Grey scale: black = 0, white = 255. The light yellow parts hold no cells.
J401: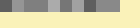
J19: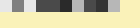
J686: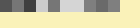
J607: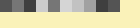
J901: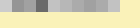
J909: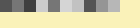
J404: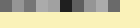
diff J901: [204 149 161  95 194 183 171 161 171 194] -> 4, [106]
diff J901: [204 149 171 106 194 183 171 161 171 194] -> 3, [161]

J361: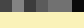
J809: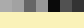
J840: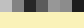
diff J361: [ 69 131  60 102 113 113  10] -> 4, [91]
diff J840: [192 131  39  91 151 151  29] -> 6, [140]
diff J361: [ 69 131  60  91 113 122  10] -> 6, [113]
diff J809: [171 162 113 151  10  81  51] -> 3, [102]

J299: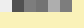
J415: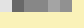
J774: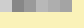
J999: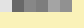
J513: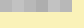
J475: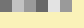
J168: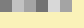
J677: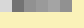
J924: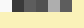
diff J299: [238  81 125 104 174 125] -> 4, [115]
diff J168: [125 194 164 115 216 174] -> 6, [164]
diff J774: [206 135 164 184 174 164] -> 3, [154]
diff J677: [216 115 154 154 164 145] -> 3, [145]
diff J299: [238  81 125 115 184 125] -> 5, [174]

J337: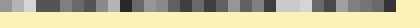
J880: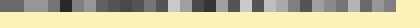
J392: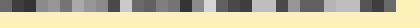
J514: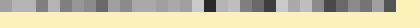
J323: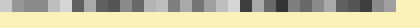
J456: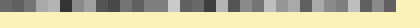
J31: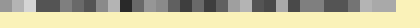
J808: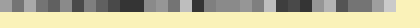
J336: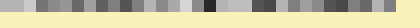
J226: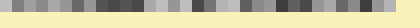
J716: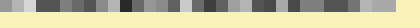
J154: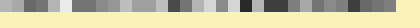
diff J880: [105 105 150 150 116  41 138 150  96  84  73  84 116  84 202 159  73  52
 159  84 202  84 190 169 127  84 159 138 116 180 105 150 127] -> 7, [127]
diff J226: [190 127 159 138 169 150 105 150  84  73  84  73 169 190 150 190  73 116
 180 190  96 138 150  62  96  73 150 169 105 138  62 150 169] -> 33, [180]
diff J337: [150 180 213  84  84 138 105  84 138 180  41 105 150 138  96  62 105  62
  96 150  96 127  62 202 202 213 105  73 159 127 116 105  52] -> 6, [127]
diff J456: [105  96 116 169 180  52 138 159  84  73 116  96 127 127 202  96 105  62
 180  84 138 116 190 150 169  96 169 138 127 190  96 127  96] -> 32, [138]
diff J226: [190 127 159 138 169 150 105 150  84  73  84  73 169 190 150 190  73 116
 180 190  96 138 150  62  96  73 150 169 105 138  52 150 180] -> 31, [62]
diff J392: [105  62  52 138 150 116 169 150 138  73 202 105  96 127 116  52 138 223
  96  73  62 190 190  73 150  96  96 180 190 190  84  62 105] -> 18, [213]
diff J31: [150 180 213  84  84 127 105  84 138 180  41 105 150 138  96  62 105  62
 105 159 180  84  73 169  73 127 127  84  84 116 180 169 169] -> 19, [96]

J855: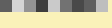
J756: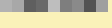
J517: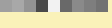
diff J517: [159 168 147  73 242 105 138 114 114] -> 8, [126]
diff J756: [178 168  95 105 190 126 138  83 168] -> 9, [159]
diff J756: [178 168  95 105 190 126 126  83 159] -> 7, [138]
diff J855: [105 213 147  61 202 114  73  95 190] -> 1, [95]
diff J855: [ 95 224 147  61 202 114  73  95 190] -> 2, [213]
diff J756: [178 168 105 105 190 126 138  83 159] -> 3, [95]
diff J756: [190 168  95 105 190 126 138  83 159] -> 1, [178]

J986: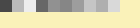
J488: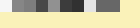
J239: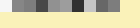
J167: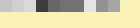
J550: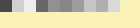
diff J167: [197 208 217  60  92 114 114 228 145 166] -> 5, [103]
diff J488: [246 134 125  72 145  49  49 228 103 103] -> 6, [60]

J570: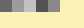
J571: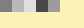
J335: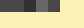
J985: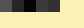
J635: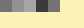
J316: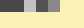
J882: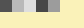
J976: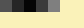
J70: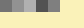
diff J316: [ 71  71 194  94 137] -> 4, [82]
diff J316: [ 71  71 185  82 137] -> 3, [194]
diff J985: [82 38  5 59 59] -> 5, [50]
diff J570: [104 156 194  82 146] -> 5, [137]
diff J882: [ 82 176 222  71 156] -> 2, [185]
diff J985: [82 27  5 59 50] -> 2, [38]

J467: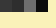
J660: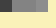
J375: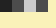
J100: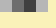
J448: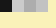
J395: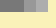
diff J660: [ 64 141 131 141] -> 2, [131]
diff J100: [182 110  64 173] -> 4, [182]

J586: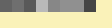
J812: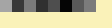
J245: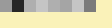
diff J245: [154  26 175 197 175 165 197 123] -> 2, [38]
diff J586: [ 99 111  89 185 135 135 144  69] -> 6, [144]
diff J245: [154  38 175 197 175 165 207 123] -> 7, [197]
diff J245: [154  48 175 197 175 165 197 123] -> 2, [38]
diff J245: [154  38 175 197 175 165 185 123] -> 7, [197]
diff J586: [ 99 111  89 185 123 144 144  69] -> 5, [135]
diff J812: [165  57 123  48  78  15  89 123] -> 6, [5]

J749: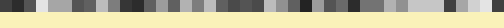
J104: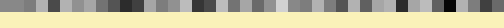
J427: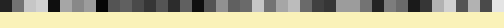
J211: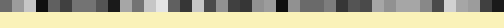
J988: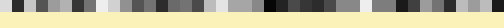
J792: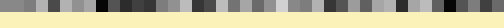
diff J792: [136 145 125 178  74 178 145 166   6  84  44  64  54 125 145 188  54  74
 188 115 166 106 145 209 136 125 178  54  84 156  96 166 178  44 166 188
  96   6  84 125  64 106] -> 2, [136]
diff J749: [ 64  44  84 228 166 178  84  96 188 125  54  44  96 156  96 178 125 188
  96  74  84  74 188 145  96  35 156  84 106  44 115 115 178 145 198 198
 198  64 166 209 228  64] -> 6, [166]
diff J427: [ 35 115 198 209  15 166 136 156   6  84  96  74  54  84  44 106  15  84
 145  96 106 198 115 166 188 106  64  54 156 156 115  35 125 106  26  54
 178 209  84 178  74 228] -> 16, [96]

